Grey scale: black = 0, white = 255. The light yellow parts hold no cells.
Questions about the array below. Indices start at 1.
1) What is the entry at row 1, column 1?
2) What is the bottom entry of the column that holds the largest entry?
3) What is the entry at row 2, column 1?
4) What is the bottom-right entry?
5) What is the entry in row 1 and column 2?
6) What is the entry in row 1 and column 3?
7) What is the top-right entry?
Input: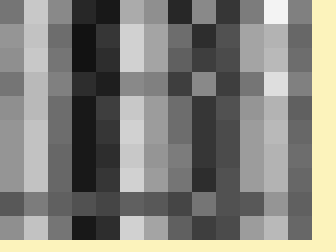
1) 117
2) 185
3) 150
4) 102
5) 200
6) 136
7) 129

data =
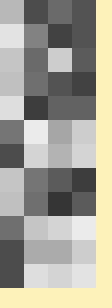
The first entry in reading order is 185
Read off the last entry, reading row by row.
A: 227
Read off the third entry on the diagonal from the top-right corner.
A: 105
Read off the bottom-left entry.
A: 75
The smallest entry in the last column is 61
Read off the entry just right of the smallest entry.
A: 91
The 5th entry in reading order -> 227
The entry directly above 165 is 98
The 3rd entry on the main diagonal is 205
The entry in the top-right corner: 83
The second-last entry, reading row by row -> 213
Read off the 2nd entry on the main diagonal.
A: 129

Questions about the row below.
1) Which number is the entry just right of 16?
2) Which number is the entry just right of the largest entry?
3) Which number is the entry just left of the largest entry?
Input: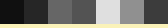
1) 38
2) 144
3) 83

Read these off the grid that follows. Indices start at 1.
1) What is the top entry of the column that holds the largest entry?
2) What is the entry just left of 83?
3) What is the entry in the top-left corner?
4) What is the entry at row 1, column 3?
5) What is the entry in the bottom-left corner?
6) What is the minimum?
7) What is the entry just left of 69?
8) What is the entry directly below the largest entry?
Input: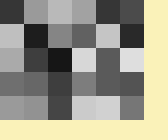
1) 75
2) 90
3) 54
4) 185
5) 154
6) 22
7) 146
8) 83

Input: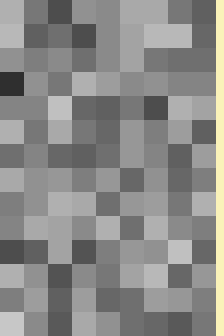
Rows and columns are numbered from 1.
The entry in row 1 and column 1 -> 176
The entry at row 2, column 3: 111
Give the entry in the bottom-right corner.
119
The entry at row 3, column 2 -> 126
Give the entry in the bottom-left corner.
199
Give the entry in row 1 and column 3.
77
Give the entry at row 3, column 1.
145
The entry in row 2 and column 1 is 184
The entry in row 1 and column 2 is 119
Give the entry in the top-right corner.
96
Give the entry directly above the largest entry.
126
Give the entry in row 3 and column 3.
138
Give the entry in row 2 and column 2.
96

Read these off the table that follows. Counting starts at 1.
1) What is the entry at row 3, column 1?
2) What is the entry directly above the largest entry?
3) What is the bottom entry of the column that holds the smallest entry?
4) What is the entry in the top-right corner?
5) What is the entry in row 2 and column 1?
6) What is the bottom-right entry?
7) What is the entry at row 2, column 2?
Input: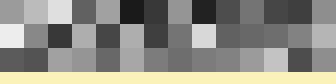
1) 91
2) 155
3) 167
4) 142
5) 237
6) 142
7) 136

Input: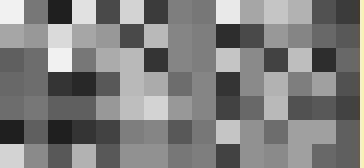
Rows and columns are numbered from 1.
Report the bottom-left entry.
212
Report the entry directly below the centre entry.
151
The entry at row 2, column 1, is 165
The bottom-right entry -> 96
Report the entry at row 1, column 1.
239
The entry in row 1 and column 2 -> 118
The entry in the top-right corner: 59
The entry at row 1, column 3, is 32
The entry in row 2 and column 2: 151
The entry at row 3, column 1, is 96
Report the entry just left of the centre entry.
171
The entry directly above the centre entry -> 132
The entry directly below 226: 165
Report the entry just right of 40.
88
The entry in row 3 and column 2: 110

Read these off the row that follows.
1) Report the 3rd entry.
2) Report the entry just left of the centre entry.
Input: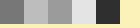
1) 155
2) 189

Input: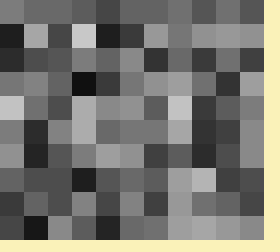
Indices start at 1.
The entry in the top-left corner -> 124
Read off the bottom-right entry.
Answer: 137
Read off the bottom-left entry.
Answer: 70
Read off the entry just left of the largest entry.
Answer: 70
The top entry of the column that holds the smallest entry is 92
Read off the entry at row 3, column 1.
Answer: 44
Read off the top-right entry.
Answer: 85
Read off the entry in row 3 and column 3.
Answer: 85
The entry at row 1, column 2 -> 105
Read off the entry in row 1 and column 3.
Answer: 105
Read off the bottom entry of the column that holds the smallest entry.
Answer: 92
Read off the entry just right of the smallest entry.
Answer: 58
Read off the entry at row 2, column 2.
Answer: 166
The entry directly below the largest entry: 124

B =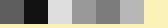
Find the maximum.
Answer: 222
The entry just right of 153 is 124

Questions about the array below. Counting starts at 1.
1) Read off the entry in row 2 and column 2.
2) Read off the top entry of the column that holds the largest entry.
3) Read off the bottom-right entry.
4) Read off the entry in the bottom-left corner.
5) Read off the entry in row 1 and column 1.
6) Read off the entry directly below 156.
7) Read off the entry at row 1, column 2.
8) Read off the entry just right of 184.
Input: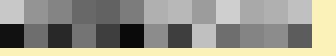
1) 110
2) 207
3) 92
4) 17
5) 200
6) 192
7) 148
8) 156

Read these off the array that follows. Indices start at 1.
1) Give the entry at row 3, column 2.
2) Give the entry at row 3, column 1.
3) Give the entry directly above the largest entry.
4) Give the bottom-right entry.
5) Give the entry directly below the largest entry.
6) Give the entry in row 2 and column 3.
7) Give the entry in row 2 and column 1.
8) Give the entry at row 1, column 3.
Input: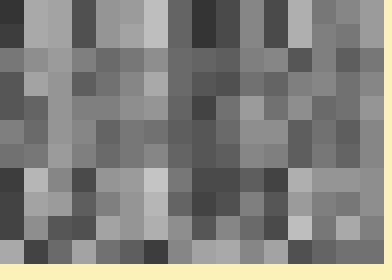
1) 142
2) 119
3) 134
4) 113
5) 182
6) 162
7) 60
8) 162
